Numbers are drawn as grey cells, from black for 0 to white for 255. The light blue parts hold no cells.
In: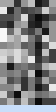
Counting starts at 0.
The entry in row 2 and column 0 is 78
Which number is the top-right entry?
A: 165
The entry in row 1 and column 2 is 108
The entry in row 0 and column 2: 50
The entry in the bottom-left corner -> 120
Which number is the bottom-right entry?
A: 64
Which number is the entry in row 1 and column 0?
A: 233
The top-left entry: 165
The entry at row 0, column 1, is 165
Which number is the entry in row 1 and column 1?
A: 37

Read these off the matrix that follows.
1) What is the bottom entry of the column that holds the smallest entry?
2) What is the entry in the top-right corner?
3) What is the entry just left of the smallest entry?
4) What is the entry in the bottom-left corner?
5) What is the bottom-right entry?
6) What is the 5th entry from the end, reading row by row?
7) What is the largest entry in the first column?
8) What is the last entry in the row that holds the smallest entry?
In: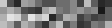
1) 109
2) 52
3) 135
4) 189
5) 176
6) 52
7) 201
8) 93

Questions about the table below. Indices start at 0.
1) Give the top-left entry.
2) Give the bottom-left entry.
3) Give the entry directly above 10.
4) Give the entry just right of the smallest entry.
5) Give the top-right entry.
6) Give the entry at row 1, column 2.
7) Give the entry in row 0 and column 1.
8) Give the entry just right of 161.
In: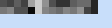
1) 80
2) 119
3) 161
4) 204
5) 37
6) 80
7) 66
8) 204

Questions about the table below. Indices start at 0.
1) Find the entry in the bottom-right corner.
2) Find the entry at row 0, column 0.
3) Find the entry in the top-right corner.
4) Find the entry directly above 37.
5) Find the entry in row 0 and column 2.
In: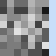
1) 37
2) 80
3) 152
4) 225
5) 108

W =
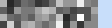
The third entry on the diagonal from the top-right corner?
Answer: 253
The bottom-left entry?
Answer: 68
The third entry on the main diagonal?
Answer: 96
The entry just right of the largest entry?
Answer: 84
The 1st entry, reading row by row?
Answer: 179
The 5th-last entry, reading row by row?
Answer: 54
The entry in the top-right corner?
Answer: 121
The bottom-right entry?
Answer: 136
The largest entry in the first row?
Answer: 239
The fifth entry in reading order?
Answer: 96
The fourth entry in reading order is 108
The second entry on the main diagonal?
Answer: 54
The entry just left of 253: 84

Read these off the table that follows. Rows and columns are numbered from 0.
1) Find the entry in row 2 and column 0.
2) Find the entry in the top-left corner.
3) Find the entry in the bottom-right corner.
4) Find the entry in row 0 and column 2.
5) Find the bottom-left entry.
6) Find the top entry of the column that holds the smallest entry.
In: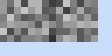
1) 127
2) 154
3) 154
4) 180
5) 101
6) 63

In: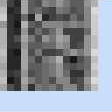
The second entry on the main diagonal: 39
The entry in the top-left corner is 164
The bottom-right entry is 190
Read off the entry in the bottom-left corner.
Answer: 164
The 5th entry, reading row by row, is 93
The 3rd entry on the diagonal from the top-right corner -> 79
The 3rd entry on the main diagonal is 39
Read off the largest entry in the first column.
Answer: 204
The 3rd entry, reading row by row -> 39
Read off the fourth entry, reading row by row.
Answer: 164
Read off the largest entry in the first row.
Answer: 177
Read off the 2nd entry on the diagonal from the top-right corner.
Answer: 134
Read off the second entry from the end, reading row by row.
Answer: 134
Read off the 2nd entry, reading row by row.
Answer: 65
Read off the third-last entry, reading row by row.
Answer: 79

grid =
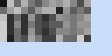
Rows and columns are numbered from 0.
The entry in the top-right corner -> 162
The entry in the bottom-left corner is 205
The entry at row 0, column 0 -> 19
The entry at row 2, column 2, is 107
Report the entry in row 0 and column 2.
107
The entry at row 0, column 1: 192
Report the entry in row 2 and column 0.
192
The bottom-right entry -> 64
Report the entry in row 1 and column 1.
162
